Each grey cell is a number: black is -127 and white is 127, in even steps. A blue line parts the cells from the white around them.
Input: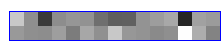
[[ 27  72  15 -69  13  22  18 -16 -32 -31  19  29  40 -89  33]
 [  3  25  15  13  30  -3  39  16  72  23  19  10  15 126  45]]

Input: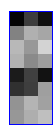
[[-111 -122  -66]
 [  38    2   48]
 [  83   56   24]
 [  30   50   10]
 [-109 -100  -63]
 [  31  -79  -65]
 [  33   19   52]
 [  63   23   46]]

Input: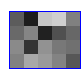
[[  0 -35 -98  70  79]
 [-24 -22   5 -94 -47]
 [-15  10 -75  18  -7]
 [-40   1  40  26   3]]

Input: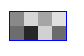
[[ 96   9  86  37]
 [-20 -18 -88  81]]

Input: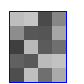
[[  6  62  70 -53]
 [ 38  13 -40 -42]
 [-16 -64  57 -36]
 [ 66 -31 -39  59]
 [ 42 -49  63 -16]]

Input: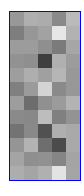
[[ 58  24  47  44  10]
 [ 50  -1  23  34 103]
 [ 38  28  28  15  -4]
 [ 28  18  15 -65  48]
 [ 24  30  46  32  54]
 [ 23   0  27  84  10]
 [ 51  29 -18  16  27]
 [ 19  10   8  61   0]
 [ 41 -12   9 -46  47]
 [ 41  21  51 -17 -52]
 [ 36  36  15  17   5]
 [ 37  45  37  48  99]]

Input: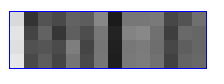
[[ -16   89  -76  -44  -54  -29  -34    7 -100   -8   -8   -6  -56  -44]
 [ -25  100  -59  -29  -73  -32  -50   -8  -92    3    8  -15  -65  -22]
 [ -25   95  -46  -42  -52   -1  -59  -10  -95   -8   -4  -17  -56  -33]
 [ -23  103  -54  -34  -58  -10  -54   -9  -97   -6   -3  -14  -62  -27]]
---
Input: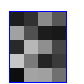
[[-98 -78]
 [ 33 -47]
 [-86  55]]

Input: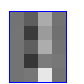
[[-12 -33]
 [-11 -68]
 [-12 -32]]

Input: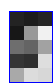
[[ -92  -99]
 [-104   24]
 [ -17  -27]]

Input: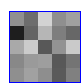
[[ 16 -18]
 [-97 -27]
 [ 41  75]]

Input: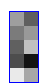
[[ 30 -32]
 [ -4  25]
 [-31  64]]

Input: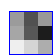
[[ 27 -46]
 [ 38 -40]
 [111  85]]

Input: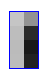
[[  69   19]
 [  61  -84]
 [  59 -102]]

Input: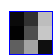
[[-117  -78]
 [-125  -49]
 [ -32   35]]

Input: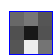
[[ -23   -8]
 [ -47 -103]
 [ -42  110]]
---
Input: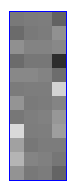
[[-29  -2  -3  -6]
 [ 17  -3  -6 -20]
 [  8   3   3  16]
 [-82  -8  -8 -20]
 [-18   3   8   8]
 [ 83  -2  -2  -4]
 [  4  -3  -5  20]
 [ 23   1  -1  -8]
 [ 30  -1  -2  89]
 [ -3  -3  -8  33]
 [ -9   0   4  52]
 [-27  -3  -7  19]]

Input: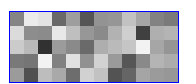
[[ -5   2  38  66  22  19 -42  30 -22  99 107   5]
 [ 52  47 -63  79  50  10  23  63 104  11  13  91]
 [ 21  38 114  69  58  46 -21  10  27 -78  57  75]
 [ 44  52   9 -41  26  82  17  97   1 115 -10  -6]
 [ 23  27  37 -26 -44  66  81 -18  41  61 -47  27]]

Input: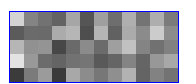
[[ -4  46 -11  47 -17  31 -42  38 -28 -13   4  83]
 [ 12  76  11  43 -30  53 -49  54  43 -21 -20 -36]
 [  1 -14   4  65  31 -20  11 -21 -56  20  17  54]
 [ 40  24 -26   4 -26 -38 -10 -13 -27 -19  25  99]
 [-12   2 -27  50  15  -8  12  40 -69  27  -4 -68]]

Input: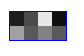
[[-111  103  -52  -97]
 [ -38    2  -38   33]]

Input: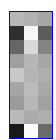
[[  38   49   55]
 [ -35  118  -80]
 [   4   89  -25]
 [  39   54   31]
 [  46   53   72]
 [  40   60   37]
 [  33   55   27]
 [  46   43   57]
 [ -21  124 -102]]

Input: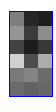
[[-96 -89  -1]
 [ 12 -68  21]
 [-71 -99 -60]
 [ 44 -49  80]
 [-20   4  -5]
 [-24 -29 -21]]

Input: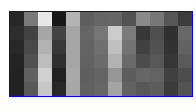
[[ -67  -41   -8   10  -44  -25  -26  -33   51 -104  104   -5  -87]
 [ -23  -79  -49  -72   -4   76   -9  -26   37  -60   38  -61  -82]
 [ -29  -77  -45  -62  -12   64  -15  -28   37  -71   50  -54  -87]
 [ -37  -73  -40  -51  -21   50  -20  -29   38  -80   61  -46  -91]
 [ -50  -63  -28  -26  -34   22  -27  -32   41  -94   81  -30  -93]
 [ -44  -68  -34  -40  -29   36  -25  -30   39  -88   71  -39  -93]]
